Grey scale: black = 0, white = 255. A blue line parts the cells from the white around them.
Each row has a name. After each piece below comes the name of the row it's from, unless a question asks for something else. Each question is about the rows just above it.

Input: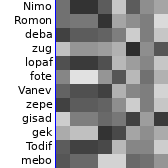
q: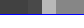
Todif
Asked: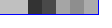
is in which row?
gek

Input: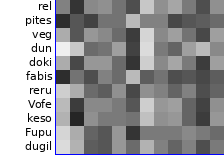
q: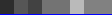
pites
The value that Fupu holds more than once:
[122]
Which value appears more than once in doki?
[151]
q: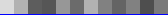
dugil

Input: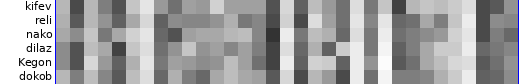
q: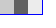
Kegon
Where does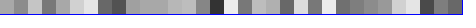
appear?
nako
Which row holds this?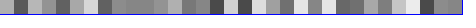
reli

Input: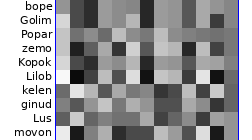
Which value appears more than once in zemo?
[196]
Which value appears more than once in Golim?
[155]
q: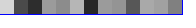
Kopok
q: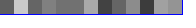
Lus
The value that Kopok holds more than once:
[155]

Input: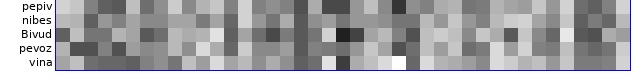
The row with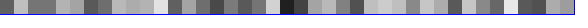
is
Bivud
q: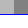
Bivud
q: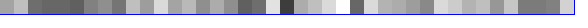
vina
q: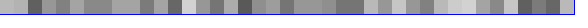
nibes
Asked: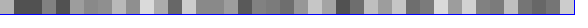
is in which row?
pevoz

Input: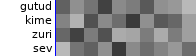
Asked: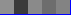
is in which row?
sev
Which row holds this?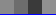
kime
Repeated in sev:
[109]

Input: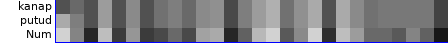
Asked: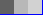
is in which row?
Num
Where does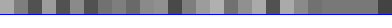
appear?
putud
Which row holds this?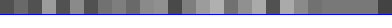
kanap

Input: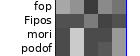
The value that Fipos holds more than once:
[81]
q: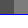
Fipos
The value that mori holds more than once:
[75]
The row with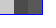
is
podof

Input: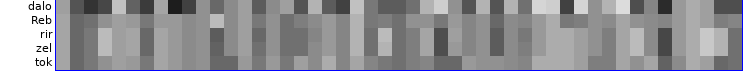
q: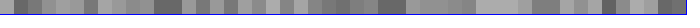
tok
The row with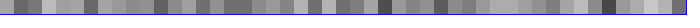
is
zel
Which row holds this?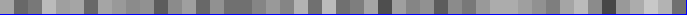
rir

